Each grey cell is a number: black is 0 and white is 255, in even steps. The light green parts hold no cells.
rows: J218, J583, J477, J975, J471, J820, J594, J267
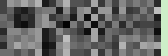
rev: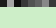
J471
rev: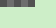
J477
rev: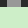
J583
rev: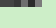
J975
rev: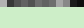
J594
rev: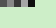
J477
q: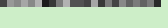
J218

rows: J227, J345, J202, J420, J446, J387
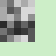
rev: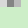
J202
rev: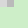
J387

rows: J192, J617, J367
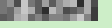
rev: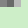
J367
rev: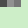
J192
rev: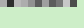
J192
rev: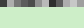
J617
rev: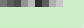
J617
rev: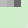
J367
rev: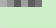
J192

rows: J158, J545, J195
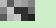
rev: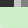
J545
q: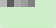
J158
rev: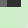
J545
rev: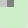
J545

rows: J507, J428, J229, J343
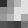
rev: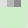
J507
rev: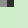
J507

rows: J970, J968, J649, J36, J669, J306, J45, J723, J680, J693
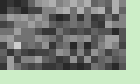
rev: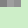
J649
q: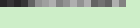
J970
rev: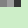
J36
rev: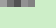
J306
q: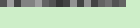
J680
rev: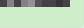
J723
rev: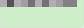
J968

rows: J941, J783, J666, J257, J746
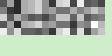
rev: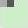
J666
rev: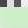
J746
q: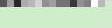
J257
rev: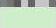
J666
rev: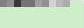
J257

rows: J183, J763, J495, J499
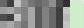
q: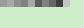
J763
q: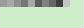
J499
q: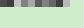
J495
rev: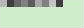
J495
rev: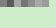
J499
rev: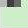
J495
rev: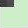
J495

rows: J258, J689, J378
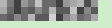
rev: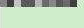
J689
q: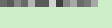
J378
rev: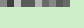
J689

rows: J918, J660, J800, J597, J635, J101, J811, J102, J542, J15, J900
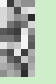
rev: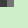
J15
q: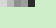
J800
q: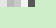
J811
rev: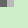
J542
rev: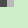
J660
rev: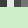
J102

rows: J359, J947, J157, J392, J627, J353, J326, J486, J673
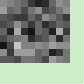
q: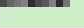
J353
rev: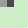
J673
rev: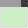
J486
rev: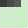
J157
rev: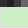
J359
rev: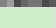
J673

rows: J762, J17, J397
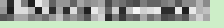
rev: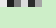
J762
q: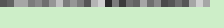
J397
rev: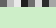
J17
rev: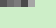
J762
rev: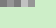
J397
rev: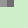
J397

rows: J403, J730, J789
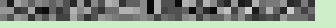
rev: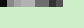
J730
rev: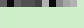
J730
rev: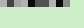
J403
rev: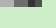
J730
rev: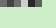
J730

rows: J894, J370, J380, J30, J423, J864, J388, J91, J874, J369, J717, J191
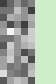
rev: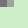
J369
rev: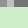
J370

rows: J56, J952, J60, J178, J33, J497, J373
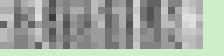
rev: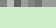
J33
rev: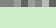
J373
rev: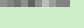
J497
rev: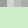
J56
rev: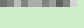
J952
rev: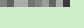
J60

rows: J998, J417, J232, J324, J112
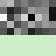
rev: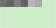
J998
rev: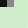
J417
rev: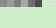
J324
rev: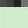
J112
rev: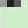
J112
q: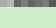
J998

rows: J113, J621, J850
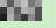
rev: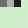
J850
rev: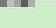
J113
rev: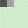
J621
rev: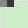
J850
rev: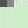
J850
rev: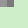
J113

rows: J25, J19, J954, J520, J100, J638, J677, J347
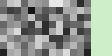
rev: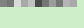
J347
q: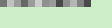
J677
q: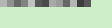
J954
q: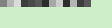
J100
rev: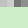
J638
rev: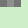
J638

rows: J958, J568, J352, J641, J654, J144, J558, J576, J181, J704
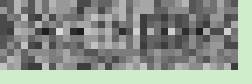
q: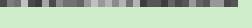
J352
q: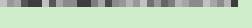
J704
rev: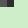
J654
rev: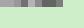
J958

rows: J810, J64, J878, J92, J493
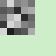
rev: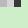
J92
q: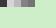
J92
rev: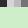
J878
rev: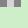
J810
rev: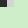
J878
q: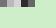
J878

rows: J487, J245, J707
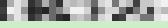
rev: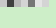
J487
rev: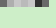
J487
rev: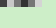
J245
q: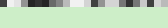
J245
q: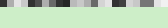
J707

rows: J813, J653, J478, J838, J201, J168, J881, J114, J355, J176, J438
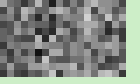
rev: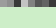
J438
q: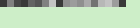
J438
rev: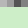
J813
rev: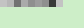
J438

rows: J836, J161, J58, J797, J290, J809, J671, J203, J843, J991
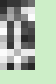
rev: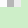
J843
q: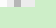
J203
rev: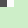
J290

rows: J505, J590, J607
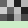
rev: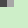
J607
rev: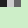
J505
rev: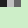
J590

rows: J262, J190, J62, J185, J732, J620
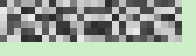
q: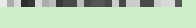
J190
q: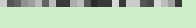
J185

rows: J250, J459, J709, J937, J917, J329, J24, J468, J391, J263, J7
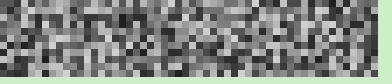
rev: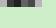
J937
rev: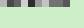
J263
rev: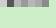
J24
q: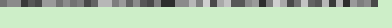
J917
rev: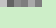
J24
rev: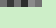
J263
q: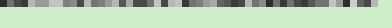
J263

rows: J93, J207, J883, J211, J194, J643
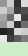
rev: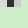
J93
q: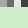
J883
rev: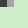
J207

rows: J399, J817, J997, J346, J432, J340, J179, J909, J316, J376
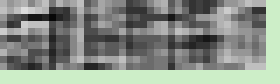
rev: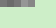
J316
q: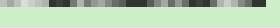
J817
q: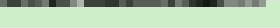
J340
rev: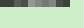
J997
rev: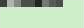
J340
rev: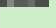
J909

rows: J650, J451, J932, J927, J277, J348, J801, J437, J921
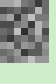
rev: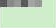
J801
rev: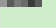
J348

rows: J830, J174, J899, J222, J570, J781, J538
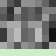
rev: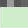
J899
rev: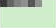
J538
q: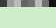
J781
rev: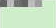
J570
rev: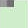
J222

